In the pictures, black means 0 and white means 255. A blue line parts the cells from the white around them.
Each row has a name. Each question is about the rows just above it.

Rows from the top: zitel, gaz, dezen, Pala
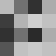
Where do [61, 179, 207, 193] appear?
gaz
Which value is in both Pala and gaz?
[193]
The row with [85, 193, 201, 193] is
Pala
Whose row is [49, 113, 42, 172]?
dezen
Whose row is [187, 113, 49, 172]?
zitel

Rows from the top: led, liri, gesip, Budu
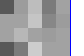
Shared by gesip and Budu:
[162]
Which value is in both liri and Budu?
[162]
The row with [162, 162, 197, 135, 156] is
liri
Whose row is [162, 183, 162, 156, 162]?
gesip
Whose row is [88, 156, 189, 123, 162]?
led

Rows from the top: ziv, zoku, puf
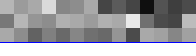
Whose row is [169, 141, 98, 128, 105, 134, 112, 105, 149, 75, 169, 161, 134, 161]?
puf
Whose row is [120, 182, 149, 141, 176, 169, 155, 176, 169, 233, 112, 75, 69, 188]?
zoku
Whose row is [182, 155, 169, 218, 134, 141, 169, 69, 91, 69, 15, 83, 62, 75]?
ziv

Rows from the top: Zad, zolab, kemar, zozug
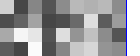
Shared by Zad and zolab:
[70]
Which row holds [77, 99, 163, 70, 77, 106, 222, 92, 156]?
zolab
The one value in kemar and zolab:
[222]
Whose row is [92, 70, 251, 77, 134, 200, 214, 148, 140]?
zozug
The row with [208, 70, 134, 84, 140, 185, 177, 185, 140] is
Zad
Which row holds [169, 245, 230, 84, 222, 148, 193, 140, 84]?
kemar

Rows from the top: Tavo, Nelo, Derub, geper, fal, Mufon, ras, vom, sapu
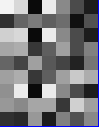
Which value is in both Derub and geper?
[75]
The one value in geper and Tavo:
[75]
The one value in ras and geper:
[75]
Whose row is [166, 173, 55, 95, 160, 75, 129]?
geper
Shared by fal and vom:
[160]

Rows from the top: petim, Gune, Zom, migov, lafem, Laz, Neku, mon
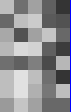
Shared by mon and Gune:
[104]
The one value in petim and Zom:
[161]
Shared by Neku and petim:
[190]
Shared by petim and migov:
[96]
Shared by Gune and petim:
[190]
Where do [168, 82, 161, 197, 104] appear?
Zom

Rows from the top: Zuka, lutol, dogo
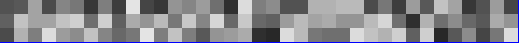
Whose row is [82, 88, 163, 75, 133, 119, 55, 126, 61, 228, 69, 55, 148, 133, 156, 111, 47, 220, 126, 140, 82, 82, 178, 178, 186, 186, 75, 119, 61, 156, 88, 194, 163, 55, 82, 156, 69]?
Zuka
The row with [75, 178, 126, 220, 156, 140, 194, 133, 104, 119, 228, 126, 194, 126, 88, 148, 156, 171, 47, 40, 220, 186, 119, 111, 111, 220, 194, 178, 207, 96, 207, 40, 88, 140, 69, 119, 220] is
dogo
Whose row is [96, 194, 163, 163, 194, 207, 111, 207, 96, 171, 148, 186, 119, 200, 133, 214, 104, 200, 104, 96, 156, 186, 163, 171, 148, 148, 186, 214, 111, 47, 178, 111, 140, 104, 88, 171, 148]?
lutol

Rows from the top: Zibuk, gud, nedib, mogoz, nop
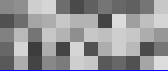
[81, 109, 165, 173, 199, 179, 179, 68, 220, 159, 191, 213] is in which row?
gud
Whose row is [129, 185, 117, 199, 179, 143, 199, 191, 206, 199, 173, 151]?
nedib
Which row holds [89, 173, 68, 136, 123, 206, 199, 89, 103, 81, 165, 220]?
nop

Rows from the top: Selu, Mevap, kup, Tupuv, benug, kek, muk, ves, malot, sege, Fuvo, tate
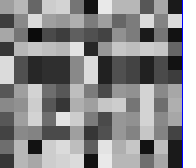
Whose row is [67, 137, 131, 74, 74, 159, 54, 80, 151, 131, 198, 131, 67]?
sege
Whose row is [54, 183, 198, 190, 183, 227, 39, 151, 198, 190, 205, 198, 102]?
Tupuv
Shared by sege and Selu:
[159]

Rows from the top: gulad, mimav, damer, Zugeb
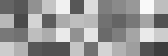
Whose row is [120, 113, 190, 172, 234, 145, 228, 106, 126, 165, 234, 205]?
damer
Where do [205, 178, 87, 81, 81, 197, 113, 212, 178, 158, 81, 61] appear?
Zugeb

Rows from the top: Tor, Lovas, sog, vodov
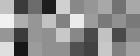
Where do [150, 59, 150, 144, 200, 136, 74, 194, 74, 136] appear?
sog
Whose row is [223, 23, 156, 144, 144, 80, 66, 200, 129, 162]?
vodov
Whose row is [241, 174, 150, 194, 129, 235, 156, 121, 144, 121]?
Lovas

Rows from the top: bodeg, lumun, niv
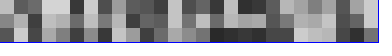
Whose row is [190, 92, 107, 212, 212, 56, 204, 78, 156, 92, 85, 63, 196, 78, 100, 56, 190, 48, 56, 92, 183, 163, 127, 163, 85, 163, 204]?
bodeg
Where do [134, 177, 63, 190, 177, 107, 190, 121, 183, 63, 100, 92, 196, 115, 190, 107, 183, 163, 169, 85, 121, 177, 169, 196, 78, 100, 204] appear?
lumun

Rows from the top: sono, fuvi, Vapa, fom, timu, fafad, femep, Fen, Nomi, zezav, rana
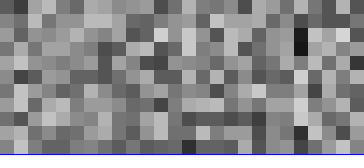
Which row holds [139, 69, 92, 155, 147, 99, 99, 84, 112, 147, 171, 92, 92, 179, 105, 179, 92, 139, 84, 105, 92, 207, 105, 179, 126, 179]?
fafad
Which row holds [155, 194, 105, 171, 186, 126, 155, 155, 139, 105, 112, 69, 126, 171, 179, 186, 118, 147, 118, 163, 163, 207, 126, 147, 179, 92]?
Fen
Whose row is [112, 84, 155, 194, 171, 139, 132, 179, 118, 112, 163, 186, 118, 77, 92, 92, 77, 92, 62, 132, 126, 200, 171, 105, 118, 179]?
Nomi

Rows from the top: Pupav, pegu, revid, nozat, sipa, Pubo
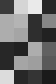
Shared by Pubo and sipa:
[39]
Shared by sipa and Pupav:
[39]
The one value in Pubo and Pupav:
[39]
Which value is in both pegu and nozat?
[173]
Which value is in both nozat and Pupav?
[39]
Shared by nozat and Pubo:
[39]

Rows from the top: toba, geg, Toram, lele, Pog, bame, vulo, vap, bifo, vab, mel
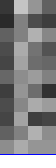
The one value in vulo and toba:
[149]
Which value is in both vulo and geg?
[62]

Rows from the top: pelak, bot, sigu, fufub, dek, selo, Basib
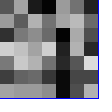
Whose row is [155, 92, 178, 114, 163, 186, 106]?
bot
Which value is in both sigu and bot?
[106]
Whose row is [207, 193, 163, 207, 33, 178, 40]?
fufub
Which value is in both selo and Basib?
[10]
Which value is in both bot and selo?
[106]

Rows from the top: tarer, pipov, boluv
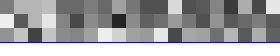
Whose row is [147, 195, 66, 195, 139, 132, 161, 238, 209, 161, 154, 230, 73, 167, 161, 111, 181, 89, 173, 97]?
boluv
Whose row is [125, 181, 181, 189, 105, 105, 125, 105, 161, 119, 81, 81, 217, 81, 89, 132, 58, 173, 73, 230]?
tarer

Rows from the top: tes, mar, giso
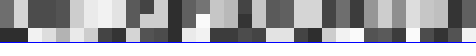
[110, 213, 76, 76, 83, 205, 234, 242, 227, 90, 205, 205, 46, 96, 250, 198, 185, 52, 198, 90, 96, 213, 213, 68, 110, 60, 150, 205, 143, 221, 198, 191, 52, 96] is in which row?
mar
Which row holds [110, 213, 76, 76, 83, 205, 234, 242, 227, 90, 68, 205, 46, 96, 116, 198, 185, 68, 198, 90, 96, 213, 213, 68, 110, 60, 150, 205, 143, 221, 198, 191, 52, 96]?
tes

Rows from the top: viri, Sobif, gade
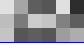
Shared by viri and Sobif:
[94]
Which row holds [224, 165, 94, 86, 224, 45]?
viri
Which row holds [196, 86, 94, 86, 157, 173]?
gade

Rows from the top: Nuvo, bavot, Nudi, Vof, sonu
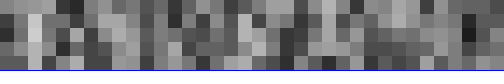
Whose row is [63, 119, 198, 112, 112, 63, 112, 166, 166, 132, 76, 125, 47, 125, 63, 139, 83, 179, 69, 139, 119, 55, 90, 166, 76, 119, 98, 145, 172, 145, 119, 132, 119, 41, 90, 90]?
bavot
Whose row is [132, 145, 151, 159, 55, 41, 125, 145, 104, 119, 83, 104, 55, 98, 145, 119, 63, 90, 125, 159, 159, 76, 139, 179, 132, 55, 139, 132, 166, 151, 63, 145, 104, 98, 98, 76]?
Nuvo
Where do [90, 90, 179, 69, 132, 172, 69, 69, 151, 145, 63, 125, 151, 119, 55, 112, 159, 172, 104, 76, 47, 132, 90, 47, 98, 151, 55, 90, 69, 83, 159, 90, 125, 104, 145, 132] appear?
sonu
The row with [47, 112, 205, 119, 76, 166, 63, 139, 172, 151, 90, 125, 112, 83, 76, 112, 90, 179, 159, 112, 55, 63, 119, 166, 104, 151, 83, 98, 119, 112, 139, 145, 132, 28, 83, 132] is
Nudi

